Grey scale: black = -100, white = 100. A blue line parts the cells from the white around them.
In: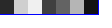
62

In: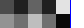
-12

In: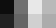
-21

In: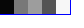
-6

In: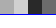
63

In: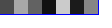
32

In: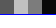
51

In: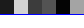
65
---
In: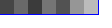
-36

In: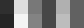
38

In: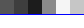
92

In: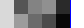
-67

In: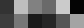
59

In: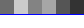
-33

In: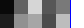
-5
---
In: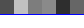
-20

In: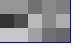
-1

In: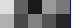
-6

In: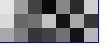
62

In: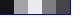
-46

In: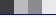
83
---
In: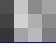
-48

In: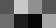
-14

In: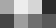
-46

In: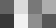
-56

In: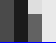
-42

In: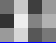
-60

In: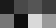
-7
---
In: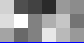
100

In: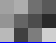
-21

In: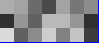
18

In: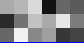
-10

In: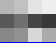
-12

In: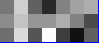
53
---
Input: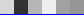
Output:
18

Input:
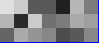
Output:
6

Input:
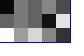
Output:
-60

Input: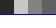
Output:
-24

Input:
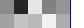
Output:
36

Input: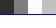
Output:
51
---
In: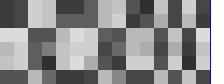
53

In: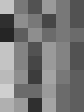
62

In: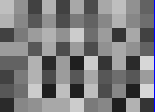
-32

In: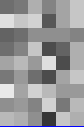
12

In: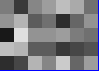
49
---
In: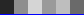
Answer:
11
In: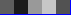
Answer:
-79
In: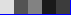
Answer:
-35
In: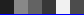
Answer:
7
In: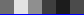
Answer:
78
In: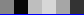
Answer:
-95
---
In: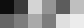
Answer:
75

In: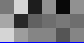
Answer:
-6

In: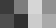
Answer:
60

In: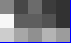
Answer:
-36

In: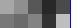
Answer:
-61

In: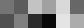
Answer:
79
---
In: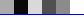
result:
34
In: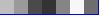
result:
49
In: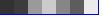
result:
-61
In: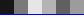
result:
-83
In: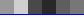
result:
19
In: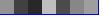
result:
15
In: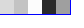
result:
71
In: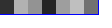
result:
-62
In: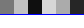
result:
-6
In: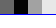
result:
-19
